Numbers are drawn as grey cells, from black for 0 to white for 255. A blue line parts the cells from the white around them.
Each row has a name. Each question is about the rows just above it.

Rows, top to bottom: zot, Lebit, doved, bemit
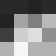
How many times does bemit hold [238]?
0
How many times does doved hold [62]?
1
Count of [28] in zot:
0
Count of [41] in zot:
3

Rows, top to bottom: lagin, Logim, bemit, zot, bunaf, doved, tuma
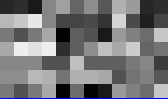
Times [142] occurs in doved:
2
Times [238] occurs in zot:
2
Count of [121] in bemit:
2
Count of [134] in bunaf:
4

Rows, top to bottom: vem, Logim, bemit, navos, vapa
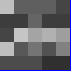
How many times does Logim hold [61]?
4
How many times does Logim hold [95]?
0
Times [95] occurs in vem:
3
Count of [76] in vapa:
3

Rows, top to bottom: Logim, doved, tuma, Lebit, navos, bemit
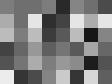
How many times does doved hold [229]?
3
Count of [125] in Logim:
2
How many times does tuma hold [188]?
3

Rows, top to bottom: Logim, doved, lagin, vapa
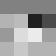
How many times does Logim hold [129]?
4
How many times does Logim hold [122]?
0
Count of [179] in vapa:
3

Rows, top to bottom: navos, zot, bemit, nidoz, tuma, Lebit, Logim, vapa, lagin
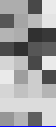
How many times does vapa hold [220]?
4
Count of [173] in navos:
2
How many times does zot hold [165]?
1

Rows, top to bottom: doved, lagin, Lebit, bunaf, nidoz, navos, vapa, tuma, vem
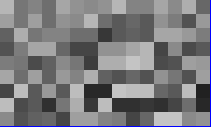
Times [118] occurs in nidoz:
2
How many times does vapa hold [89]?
3
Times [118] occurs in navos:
1
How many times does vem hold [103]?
2
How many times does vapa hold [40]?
2
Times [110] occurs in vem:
0

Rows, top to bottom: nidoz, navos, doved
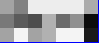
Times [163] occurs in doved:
2
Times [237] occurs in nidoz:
4
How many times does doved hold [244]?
3
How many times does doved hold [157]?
0
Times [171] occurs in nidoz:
1

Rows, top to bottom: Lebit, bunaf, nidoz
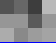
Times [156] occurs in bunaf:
0
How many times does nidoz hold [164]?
1

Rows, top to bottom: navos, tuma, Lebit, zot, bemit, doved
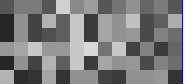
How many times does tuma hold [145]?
2
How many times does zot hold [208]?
0
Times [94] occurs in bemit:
1
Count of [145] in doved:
4
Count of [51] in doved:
3
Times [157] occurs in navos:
1
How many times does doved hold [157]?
0

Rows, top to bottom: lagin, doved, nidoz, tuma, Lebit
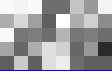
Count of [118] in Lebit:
0
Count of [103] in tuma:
2
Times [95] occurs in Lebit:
4
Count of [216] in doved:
1
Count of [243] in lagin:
2
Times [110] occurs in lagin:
2
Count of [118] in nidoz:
2

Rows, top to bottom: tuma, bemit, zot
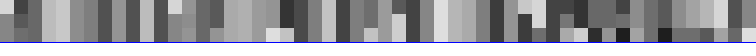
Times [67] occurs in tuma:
6
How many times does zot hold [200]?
1
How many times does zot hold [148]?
5
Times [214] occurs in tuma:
4

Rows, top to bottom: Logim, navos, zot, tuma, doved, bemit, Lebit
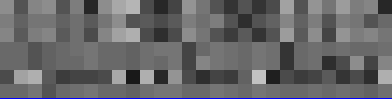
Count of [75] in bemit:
5
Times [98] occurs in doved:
2
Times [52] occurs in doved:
1
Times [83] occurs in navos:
5
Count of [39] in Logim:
3

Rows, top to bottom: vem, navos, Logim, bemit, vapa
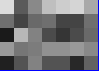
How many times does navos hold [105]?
1
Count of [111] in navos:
3
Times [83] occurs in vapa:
3

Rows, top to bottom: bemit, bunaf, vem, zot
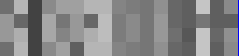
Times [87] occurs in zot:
0
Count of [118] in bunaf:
3
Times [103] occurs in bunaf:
3
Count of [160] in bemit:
2

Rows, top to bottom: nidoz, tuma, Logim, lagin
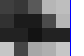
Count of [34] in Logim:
4
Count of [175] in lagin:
1
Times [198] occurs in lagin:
2

